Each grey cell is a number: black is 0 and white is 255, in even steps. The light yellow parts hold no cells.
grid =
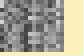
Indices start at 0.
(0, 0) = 201
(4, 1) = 107
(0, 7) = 92
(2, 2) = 160
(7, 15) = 131
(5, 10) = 118
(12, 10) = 105
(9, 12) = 159
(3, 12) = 98
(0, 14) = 206
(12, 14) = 153
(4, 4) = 133
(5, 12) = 75
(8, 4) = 138
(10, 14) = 126
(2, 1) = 118
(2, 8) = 170
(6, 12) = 131
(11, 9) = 84
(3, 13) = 106
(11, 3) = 151
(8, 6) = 76
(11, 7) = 73
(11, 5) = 146
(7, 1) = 150
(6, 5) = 142
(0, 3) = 131
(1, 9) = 143
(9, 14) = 141
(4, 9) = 162
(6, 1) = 155
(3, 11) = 147
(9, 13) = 170
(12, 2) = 123
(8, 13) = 154
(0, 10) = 110
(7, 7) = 84

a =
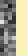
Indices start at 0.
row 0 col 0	106
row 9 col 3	199
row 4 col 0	152
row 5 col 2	50
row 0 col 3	113
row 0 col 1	69
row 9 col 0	119
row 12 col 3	100
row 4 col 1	66
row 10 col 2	95
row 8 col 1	181
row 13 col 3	135
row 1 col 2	25
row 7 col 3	70
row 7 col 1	130
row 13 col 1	114

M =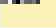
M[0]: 120
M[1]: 111
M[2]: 243
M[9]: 57

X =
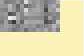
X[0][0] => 161
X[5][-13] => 107
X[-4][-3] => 161
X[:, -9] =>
[219, 103, 217, 178, 133, 173, 153, 110]
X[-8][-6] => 156
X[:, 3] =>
[136, 148, 153, 102, 217, 57, 138, 117]
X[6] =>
[150, 162, 154, 138, 121, 148, 153, 146, 153, 125, 137, 133, 144, 182, 156]
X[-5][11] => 126
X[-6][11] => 70
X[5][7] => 163
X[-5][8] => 159
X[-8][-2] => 146
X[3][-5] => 147
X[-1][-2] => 167
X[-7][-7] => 139
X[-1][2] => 139
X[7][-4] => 167
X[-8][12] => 136
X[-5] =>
[148, 154, 82, 102, 160, 134, 178, 164, 159, 157, 147, 126, 127, 142, 133]
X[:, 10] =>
[143, 146, 151, 147, 137, 158, 137, 147]
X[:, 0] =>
[161, 152, 136, 148, 137, 122, 150, 155]
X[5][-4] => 79
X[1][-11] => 104
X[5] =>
[122, 161, 107, 57, 153, 101, 173, 163, 167, 169, 158, 79, 98, 119, 192]
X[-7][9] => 162
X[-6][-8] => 152
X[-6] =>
[136, 127, 172, 153, 116, 145, 217, 152, 165, 168, 151, 70, 159, 152, 201]
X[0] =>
[161, 125, 127, 136, 158, 123, 219, 162, 144, 156, 143, 123, 136, 146, 178]

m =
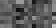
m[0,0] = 105
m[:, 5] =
[153, 93, 28, 58, 59, 125, 69]
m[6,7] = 106
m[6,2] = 127
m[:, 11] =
[51, 117, 129, 106, 66, 119, 103]
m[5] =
[75, 89, 100, 69, 110, 125, 100, 89, 82, 90, 87, 119, 94, 93]
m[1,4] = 79
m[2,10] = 87
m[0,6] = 84
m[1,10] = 78
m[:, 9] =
[68, 85, 99, 82, 106, 90, 78]
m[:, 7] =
[113, 101, 73, 90, 73, 89, 106]
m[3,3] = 102
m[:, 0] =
[105, 93, 104, 82, 107, 75, 129]
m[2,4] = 15
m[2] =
[104, 103, 107, 84, 15, 28, 113, 73, 61, 99, 87, 129, 99, 142]
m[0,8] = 24
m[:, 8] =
[24, 66, 61, 68, 148, 82, 23]
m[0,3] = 100
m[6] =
[129, 122, 127, 81, 55, 69, 80, 106, 23, 78, 68, 103, 88, 195]
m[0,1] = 118
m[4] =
[107, 105, 111, 73, 26, 59, 121, 73, 148, 106, 80, 66, 81, 151]
